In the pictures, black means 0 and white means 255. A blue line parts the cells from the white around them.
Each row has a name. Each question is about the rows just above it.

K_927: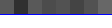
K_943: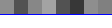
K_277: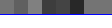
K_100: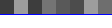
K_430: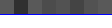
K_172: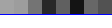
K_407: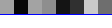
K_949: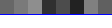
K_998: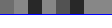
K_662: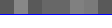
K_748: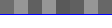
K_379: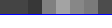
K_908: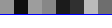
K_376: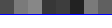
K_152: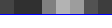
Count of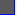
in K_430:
3
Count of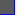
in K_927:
2
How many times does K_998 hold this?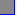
4

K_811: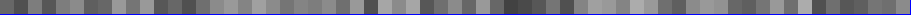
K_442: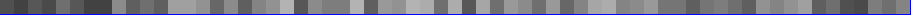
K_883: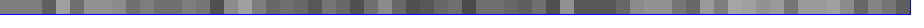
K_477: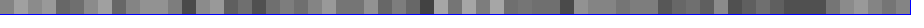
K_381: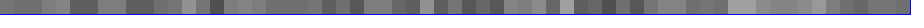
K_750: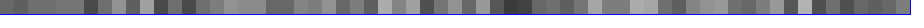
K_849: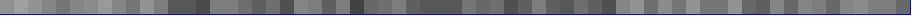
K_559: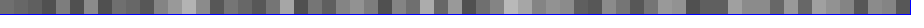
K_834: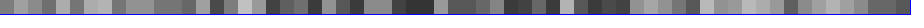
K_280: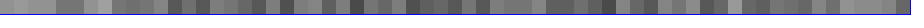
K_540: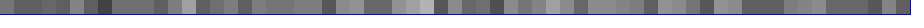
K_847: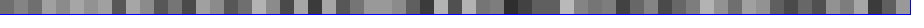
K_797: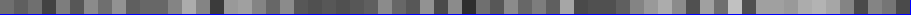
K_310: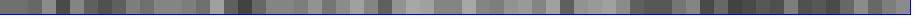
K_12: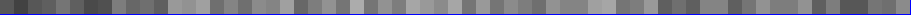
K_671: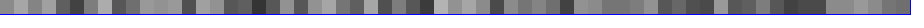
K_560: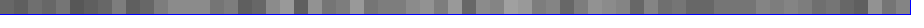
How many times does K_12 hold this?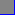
6
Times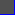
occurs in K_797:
6
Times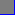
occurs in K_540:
7
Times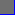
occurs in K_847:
4

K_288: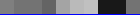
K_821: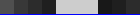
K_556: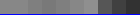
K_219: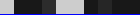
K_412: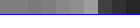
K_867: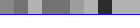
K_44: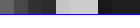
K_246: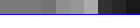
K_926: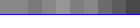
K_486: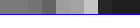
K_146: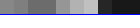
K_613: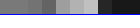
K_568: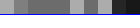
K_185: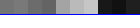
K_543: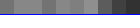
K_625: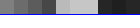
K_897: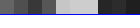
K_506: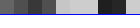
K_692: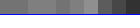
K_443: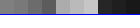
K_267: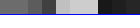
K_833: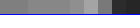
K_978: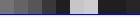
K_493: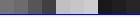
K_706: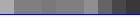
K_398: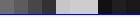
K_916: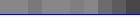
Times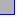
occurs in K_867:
4
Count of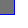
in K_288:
3
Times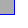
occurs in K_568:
3
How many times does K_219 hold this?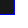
5
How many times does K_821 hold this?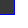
1
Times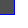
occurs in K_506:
2
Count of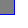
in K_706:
4

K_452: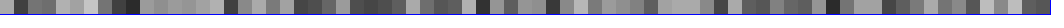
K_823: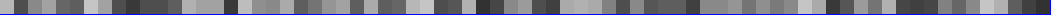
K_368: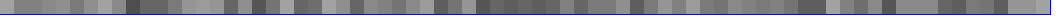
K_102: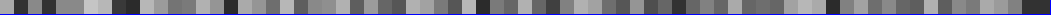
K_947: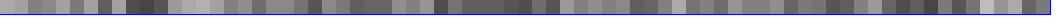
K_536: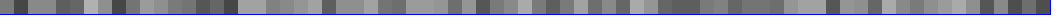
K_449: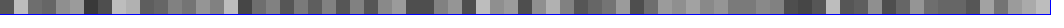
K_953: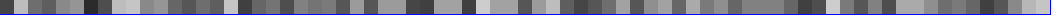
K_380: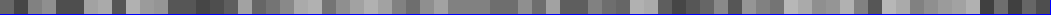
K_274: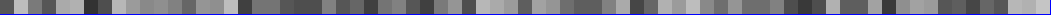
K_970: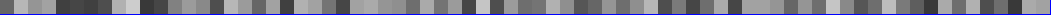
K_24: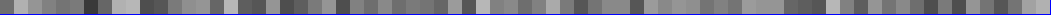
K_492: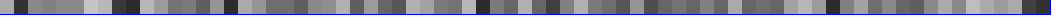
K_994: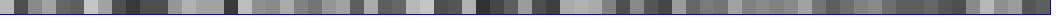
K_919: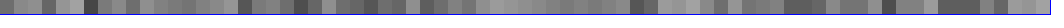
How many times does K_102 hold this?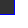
5
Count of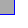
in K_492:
6
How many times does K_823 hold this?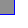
2
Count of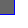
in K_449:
6
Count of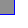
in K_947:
4

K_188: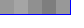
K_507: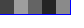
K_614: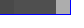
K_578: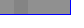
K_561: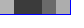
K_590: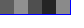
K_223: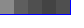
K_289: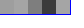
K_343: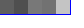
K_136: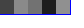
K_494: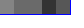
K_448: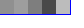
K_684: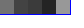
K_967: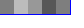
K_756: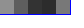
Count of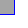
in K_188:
1
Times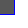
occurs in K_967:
1
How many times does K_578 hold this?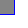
1
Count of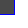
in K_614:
1
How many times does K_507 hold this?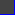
1
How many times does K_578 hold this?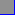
4

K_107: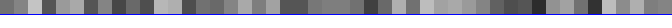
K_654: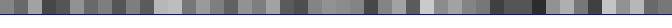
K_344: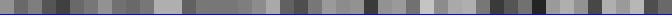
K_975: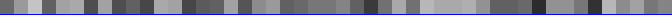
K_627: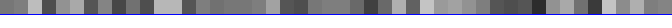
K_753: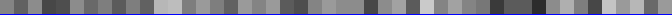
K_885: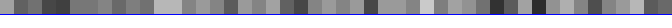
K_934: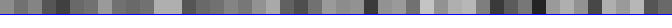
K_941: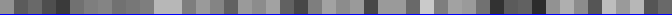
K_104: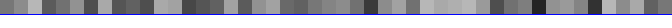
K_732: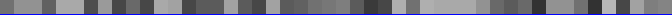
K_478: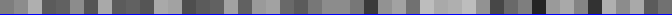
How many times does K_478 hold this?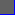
4
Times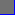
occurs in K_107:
5
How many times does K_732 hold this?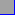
4
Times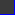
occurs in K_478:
1
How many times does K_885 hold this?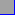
4
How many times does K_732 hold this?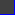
0

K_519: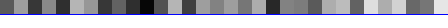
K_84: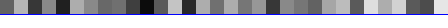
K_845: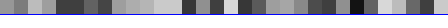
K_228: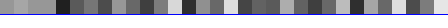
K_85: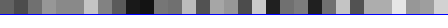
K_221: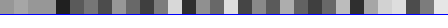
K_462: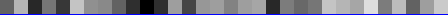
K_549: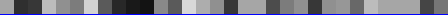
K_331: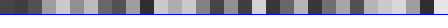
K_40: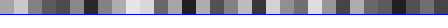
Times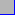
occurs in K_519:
2
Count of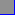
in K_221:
1
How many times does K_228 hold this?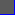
2
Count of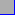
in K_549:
1
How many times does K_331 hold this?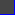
2

